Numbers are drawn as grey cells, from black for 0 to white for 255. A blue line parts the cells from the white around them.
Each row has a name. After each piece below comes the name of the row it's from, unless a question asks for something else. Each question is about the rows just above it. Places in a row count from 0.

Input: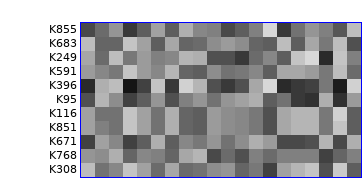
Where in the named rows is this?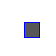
K855, 18
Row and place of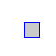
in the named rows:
K308, 18

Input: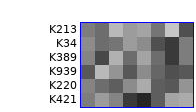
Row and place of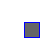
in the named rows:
K939, 5
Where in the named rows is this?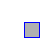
K389, 2

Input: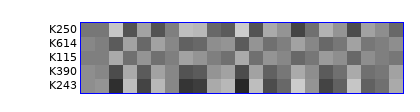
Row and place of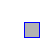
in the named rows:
K250, 17
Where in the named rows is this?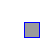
K115, 17

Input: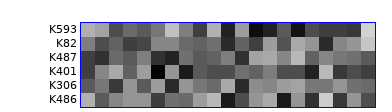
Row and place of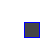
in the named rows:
K82, 4
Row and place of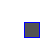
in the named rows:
K82, 14
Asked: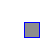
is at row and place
K306, 12

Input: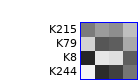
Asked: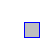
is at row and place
K215, 3
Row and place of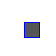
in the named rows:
K79, 1
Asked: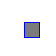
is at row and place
K215, 0

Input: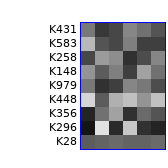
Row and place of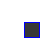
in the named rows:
K431, 1
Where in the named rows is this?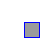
K258, 1

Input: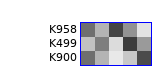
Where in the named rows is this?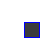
K499, 3
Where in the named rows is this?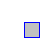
K499, 0

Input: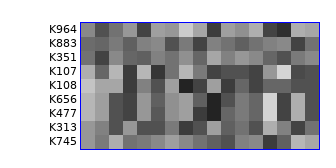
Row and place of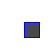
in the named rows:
K107, 15
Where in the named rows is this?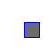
K883, 0
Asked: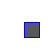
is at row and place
K477, 5

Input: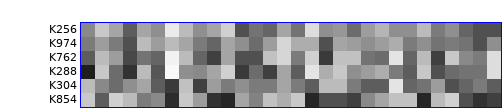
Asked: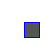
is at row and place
K288, 5
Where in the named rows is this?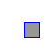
K256, 18
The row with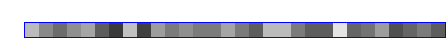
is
K304
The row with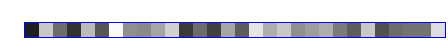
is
K288
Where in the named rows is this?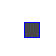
K762, 3
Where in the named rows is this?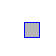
K256, 21
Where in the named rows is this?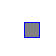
K854, 12

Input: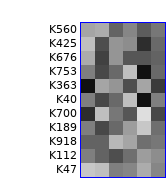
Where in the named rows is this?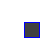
K676, 1
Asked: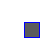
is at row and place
K560, 4

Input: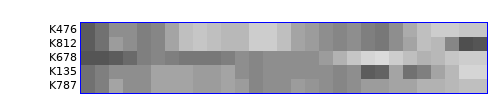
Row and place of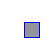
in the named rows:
K787, 16
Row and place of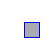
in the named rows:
K476, 23
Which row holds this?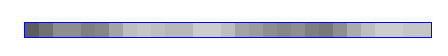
K476

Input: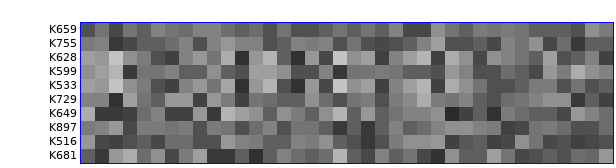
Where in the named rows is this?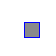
K729, 23
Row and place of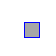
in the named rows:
K533, 10
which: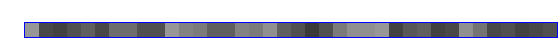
K516
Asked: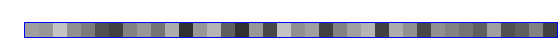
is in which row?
K628
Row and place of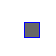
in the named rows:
K681, 36
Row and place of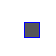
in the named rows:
K516, 27

